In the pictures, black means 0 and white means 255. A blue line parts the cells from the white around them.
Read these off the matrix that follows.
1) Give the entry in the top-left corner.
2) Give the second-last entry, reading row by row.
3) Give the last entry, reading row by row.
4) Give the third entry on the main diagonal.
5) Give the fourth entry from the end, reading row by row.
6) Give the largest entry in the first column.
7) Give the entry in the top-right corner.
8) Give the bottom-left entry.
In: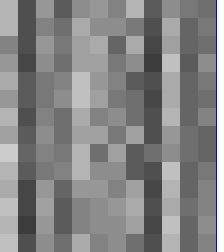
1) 180
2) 101
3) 130
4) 151
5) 79
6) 204
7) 111
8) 192

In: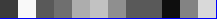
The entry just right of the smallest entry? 131
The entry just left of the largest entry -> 59
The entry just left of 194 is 173

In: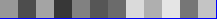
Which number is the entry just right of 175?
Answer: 229
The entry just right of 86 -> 107

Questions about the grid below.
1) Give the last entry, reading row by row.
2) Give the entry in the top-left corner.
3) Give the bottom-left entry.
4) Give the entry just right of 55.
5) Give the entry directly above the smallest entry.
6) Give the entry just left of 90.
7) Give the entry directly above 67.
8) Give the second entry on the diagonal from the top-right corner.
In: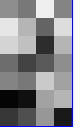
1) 25
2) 142
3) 55
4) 79
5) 132
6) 67
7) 192
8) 100

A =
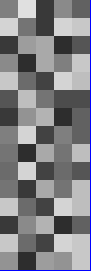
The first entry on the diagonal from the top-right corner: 97
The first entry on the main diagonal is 127
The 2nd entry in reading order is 224
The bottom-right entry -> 200
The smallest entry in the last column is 76
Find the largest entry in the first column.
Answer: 212
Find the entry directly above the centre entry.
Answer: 179
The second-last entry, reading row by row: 147
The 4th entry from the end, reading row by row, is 45
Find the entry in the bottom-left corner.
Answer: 147
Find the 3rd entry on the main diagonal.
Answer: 169
